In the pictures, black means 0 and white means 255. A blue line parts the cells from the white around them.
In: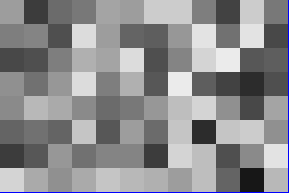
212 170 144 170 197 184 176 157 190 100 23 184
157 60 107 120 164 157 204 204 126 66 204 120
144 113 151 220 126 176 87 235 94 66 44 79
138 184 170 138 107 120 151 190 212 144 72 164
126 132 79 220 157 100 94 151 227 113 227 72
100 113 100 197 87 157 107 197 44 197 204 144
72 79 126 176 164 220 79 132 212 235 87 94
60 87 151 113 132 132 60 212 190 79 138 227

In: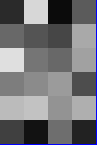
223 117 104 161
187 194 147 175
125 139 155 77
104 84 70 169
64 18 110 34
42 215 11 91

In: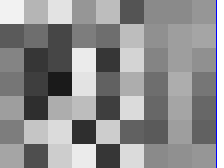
242 181 227 150 189 84 138 138 150
165 78 205 235 54 219 138 144 150
158 46 173 189 62 219 103 165 103
132 54 70 235 54 212 132 158 144
125 197 219 46 205 97 90 158 97
118 62 26 227 97 173 110 173 118
90 110 70 125 110 189 144 158 165

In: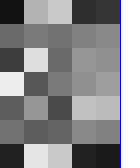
237 87 122 144 158
114 93 100 137 129
106 122 114 129 137
93 150 74 193 187
61 222 106 150 144
33 229 201 33 26
18 179 201 46 53

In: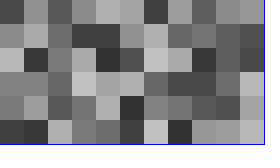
184 57 122 170 51 80 192 170 57 95 72
138 170 108 64 64 144 176 102 116 95 80
130 130 102 192 164 176 102 72 72 108 184
122 156 88 116 176 51 130 116 88 80 164
72 144 88 138 176 164 64 156 95 138 150
64 57 176 122 108 64 192 51 150 156 184

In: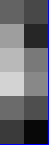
211 136
185 121
158 38
107 78
99 72
58 8

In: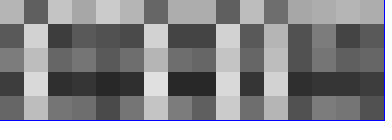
181 95 196 167 203 181 102 173 173 95 189 110 167 173 181 173
124 189 102 117 89 110 181 110 102 196 102 189 81 117 95 102
102 189 117 110 74 117 196 124 95 203 110 181 81 124 117 81
89 210 61 89 81 74 210 68 68 210 89 181 81 124 68 89
61 217 47 53 40 47 224 40 40 217 53 210 47 53 53 61

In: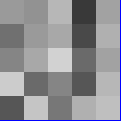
204 106 133 86 183
154 146 183 57 162
133 168 210 106 162
112 154 168 73 176
86 197 119 176 191

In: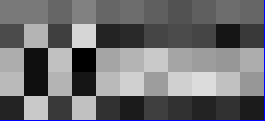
186 15 180 21 186 208 157 208 220 193 151
173 15 193 0 165 180 201 165 157 151 173
121 121 102 129 102 109 95 82 95 109 102
75 180 63 214 35 41 69 75 69 21 57
35 201 57 193 49 27 63 49 35 49 27
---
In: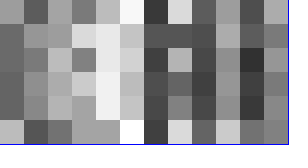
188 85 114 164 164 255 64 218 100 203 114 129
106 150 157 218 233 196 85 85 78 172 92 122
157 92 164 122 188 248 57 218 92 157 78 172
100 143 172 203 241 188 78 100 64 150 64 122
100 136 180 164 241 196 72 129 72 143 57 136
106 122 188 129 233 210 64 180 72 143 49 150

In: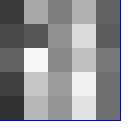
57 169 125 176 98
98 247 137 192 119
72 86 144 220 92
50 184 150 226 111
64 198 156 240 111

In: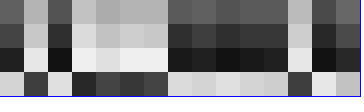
32 231 18 239 225 239 239 25 32 18 25 32 231 18 40
68 200 47 219 194 206 200 47 62 47 55 55 206 40 74
96 180 82 194 172 180 180 90 96 82 90 90 187 74 103
212 62 225 40 68 55 68 219 212 225 212 206 62 231 194

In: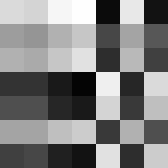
51 51 25 4 239 38 218
64 71 32 18 225 45 204
79 79 38 25 212 57 191
157 149 177 198 71 164 87
164 164 191 204 57 177 79
177 170 198 225 45 185 64
218 212 246 254 11 232 18

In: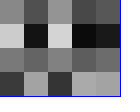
58 163 52 170 163
121 100 129 93 108
136 80 148 72 87
204 19 212 11 25

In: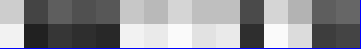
242 33 54 46 40 242 234 250 226 234 46 250 220 61 68
205 68 94 80 87 199 185 213 191 191 74 213 179 94 102

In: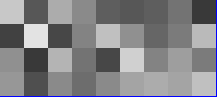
65 227 71 131 192 144 102 123 186
151 79 138 109 138 164 172 164 192
200 87 172 138 94 87 94 115 57
144 57 180 115 71 208 131 158 123
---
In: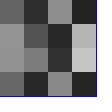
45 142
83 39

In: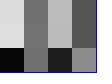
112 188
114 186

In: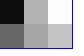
179 252
166 195

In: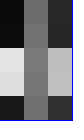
109 41
115 39

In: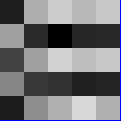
173 203
43 0

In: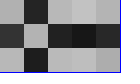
36 184
179 33

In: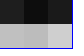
13 26
188 207

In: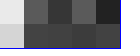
90 54
67 65
